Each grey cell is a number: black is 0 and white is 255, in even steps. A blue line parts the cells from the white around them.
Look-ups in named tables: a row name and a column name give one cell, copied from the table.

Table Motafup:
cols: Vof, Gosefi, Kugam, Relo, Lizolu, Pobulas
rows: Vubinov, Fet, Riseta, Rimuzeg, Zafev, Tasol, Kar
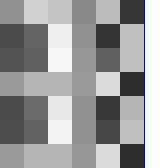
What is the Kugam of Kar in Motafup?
182
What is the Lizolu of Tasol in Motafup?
70
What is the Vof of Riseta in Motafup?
84
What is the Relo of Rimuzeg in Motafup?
153
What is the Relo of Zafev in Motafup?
143
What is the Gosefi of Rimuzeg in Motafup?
181
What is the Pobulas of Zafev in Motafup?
181
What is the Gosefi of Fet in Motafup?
100
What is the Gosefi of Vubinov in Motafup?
209
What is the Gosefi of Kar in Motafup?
182
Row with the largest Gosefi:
Vubinov

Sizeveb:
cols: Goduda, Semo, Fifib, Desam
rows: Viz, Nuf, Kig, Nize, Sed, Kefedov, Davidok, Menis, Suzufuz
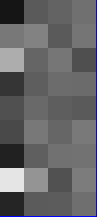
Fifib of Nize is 108
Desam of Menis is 124
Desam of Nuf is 117
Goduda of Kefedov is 73
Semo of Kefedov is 120
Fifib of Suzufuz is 92

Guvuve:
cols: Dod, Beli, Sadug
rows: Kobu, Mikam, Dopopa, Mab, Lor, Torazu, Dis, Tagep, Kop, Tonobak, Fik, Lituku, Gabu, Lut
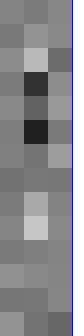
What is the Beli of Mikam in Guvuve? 147
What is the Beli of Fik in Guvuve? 127
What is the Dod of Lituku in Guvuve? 145
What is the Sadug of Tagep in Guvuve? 119
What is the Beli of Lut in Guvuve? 115
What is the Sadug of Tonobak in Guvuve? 137
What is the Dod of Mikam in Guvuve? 121
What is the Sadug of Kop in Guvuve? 131
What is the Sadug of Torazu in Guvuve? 122
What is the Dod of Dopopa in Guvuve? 140
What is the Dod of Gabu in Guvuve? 118
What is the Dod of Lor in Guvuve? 137
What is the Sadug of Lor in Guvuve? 153
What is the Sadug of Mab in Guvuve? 141
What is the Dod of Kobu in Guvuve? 132
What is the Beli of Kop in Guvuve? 169
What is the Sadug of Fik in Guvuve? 132

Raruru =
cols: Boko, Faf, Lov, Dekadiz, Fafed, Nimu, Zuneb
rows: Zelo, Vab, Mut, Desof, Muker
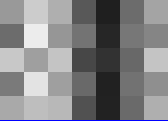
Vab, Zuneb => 133
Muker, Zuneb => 175
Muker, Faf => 190
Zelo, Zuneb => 164
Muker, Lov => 184
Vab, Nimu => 119
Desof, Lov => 159
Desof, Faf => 227
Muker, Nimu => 106
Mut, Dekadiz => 71
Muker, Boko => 169
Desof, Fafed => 33
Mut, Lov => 196
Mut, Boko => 200
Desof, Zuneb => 143
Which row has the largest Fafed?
Mut

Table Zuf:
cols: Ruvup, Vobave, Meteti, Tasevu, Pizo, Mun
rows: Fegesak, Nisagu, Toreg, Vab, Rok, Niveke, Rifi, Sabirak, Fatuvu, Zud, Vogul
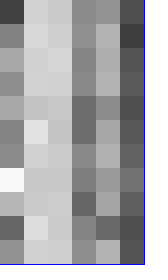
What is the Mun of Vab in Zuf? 89
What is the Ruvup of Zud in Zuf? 101
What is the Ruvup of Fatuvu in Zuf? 182
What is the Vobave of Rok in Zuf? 195
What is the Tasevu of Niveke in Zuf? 109
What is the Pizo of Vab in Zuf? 179
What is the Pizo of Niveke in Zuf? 167
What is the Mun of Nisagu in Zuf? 62

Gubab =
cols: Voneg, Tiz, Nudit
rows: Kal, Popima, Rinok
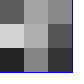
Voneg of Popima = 211
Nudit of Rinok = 52
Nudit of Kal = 136
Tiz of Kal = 165
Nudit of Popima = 85
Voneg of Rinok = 37
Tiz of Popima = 176
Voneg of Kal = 93
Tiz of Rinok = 133

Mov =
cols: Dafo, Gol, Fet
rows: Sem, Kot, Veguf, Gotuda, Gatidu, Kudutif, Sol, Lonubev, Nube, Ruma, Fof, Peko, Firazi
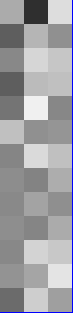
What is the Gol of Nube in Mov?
163
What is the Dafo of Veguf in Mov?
136
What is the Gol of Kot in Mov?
181
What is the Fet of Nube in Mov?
143
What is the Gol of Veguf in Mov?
214
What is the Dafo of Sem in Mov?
171
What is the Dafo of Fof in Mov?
136
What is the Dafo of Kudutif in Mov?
192
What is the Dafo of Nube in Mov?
137
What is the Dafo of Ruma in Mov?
142

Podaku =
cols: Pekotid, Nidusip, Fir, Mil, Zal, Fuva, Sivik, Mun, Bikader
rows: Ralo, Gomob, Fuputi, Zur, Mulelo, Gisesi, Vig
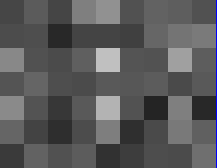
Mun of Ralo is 94
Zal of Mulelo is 179
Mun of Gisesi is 121
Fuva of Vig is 61
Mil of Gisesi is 76
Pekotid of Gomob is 76
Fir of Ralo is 69
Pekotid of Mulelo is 138
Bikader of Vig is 111
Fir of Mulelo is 55
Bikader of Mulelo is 40
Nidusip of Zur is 101
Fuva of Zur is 87
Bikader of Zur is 89

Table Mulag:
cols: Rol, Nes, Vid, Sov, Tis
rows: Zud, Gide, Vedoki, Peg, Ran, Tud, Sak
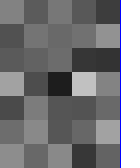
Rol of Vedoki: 90
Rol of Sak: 141
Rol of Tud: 109
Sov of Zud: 88
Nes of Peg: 77
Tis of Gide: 146
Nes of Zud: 91
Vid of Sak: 137
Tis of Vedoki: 51

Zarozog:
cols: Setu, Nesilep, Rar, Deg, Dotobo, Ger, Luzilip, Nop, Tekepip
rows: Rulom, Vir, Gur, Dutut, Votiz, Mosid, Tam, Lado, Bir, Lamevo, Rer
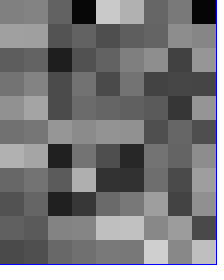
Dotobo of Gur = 98
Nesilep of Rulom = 131
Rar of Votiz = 75
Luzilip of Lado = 110
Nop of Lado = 74
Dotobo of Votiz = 101
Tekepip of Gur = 150
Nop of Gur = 65
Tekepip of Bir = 144
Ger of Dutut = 115
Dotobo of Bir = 106
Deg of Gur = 81
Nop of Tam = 100
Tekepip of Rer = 191
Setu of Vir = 160
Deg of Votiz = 107

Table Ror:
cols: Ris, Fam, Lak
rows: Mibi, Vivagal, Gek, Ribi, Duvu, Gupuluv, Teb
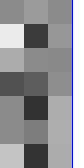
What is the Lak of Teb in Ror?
172
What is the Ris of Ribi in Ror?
81
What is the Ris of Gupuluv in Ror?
139
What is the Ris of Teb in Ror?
196
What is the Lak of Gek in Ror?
137
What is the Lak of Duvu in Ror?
173
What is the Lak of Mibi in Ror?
139
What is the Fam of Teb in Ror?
51
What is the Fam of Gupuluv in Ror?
125
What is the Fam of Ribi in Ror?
93
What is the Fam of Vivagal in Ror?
59
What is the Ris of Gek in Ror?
172
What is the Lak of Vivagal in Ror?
151
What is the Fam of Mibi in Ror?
155
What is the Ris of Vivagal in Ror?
235
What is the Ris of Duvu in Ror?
139
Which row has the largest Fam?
Mibi

